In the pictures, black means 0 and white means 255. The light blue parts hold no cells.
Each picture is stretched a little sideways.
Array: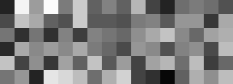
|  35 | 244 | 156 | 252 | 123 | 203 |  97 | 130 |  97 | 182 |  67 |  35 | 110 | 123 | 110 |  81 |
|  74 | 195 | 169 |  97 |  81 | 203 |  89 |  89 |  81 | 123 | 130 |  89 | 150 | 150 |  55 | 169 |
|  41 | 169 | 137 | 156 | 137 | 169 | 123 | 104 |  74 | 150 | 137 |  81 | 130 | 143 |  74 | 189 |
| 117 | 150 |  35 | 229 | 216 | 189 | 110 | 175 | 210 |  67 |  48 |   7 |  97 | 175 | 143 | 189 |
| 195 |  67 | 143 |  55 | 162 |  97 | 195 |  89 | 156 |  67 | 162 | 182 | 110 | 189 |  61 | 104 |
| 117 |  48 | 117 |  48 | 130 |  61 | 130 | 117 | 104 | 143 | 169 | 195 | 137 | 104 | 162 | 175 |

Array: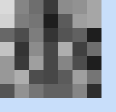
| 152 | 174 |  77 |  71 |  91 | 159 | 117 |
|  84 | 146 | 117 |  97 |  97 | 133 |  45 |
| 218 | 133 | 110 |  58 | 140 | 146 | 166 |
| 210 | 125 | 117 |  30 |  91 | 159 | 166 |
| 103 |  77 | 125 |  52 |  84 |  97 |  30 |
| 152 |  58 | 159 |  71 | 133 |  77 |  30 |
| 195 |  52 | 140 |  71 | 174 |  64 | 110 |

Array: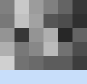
| 128 | 201 | 156 | 128 | 100 |  55 |
| 120 | 193 | 162 |  85 |  77 |  47 |
| 175 | 120 | 136 | 187 | 114 |  77 |
| 208 | 114 | 106 |  92 |  92 |  61 |
| 148 |  55 | 148 | 175 |  39 | 100 |

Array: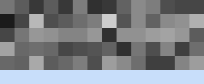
|  70 | 118 | 151 | 145 | 132 | 132 | 151 |  48 | 145 | 145 | 157 | 163 | 151 |  92 |
| 163 | 104 | 110 | 104 |  70 |  78 |  84 |  98 |  48 | 118 |  78 | 132 |  63 | 110 |
| 104 |  98 | 169 |  92 | 104 | 125 |  78 | 157 | 138 | 110 |  63 |  63 | 132 | 157 |
| 118 |  92 |  56 |  92 |  56 | 125 |  48 |  56 |  98 | 138 | 125 |  78 |  70 |  70 |
|  27 |  70 | 184 |  78 |  92 | 110 | 125 | 205 |  84 | 138 |  98 | 138 | 145 | 176 |

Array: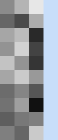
| 147 | 210 |  67 |
| 166 | 202 | 153 |
| 166 | 188 |  41 |
| 139 | 180 | 231 |
| 114 | 159 |  17 |
| 195 | 147 |  53 |
| 108 | 133 |  86 |
|  94 | 120 | 127 |
| 127 | 102 | 202 |
| 102 |  74 | 172 |

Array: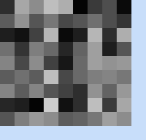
|  46 | 167 | 140 | 190 | 174 |   4 |  58 |  78 |  10 |
|  92 | 146 |  85 | 119 |  72 |  85 | 112 |  78 |  52 |
|  85 | 126 | 152 | 140 |  92 |  99 | 119 | 159 | 140 |
|  92 | 112 |  92 | 190 |  72 | 105 | 126 | 132 | 119 |
| 132 |  92 | 132 |  85 |  65 |  46 | 146 |  99 | 152 |
| 132 |  72 | 140 |  65 |  23 | 105 | 159 | 146 | 152 |
| 112 |  52 | 126 | 105 |  38 |  99 | 159 |  30 |  85 |
|  38 |  30 |   4 | 205 |  17 |  46 | 190 |  58 | 167 |
|  30 |  17 |  65 | 182 |  10 |  30 | 182 |  46 | 174 |
